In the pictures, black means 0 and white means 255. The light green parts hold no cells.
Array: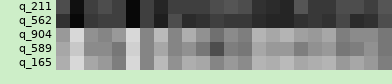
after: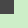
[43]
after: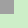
[153]

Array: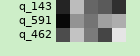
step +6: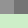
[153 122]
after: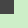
[229]
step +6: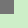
[122]
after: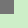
[160]
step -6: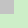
[189]

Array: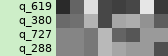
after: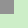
[93]
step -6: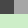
[ 65 160]
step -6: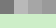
[114 179 160 148]
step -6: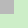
[179]
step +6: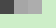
[ 77 172 179]
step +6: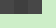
[77 69 77]

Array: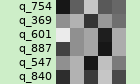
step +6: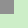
[150]
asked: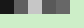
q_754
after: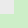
[144]
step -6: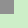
[138]
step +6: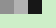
[150 184  29]
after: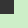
[152]
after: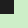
[172]

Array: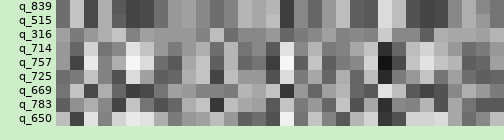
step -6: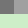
[110 154]
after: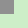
[174]
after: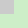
[136]

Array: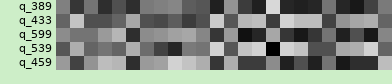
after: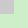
[86]
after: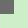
[66]
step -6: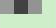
[148  60 141]
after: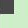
[93]

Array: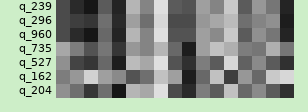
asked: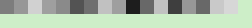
q_162
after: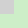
[159]
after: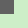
[138]

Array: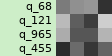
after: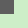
[61]
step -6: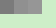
[117 138 144]
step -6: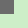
[101]
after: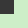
[100]
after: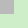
[94]

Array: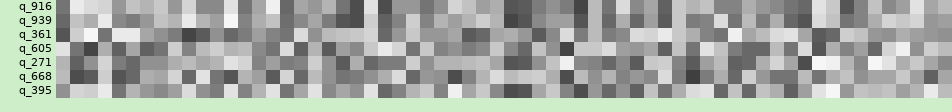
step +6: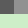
[ 97 151]
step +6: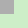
[180]
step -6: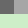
[ 98 160]
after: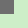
[137]
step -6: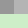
[145 174]
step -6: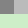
[125 181]

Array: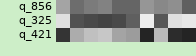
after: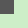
[224]
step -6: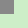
[130]
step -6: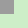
[150]
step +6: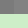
[129 136]
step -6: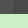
[75 67]

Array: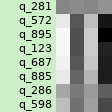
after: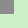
[134]
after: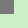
[154]

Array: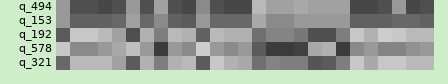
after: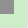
[153]
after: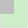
[153]
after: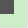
[91]

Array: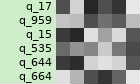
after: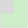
[85]
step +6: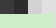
[ 64  50 216 230]
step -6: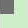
[106]
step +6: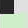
[ 44 230]
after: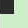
[210]

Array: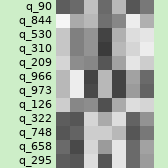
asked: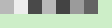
q_973
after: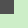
[170]
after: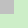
[106]
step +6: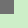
[118]
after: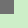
[135]
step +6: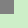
[134]

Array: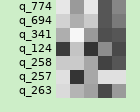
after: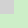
[174]
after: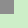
[73]
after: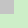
[52]
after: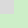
[180]
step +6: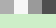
[180 253 160  85]
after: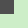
[86]
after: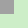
[73]

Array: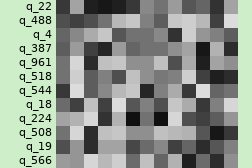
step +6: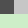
[ 85 204]
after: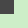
[107]
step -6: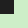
[25]
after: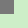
[128]
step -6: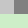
[192 122]
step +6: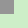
[155]

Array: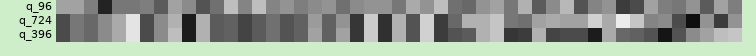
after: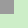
[97]
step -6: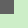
[91]
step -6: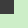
[54]
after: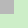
[83]
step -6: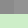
[133 141]

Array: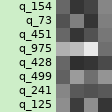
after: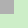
[189]
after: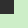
[53]
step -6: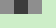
[136  54 136]
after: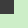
[142]

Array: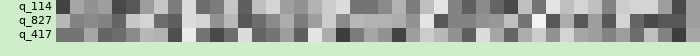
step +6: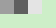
[164 101 234]
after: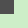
[234]
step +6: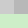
[210 190]
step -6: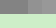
[125 125 140 146]
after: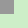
[191]

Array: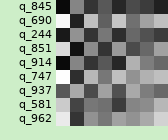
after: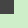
[119]
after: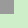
[75]
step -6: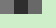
[113  40  98]
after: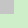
[112]

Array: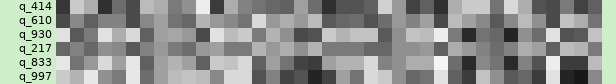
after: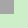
[152]
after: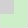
[152]

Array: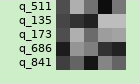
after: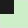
[149]
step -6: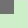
[107]
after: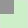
[127]
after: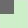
[157]
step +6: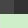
[76 56]

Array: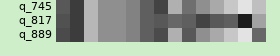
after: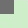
[143]
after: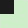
[162]
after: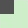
[60]
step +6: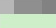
[189 149 149 136]

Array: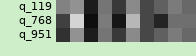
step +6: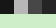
[ 28 189  77  42]
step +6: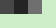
[ 77  42 117]
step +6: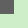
[102]

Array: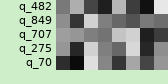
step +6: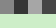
[140  59 172  75]
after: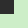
[11]
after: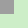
[150]
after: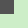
[121]
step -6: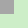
[160]
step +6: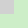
[215]
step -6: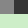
[128  47]

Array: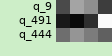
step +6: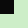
[15]
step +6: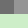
[116 155]
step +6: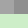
[170 149]
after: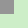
[124]
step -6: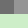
[104 143]
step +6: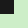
[31]

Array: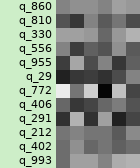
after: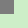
[83]
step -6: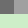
[103 154]
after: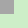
[76]
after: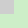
[5]
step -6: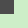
[70]
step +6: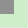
[150]

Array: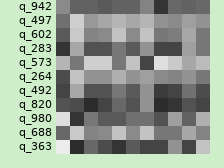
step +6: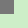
[125]
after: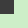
[68]
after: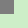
[167]
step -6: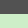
[76 76]
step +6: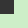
[58]
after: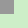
[167]
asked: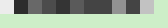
q_363

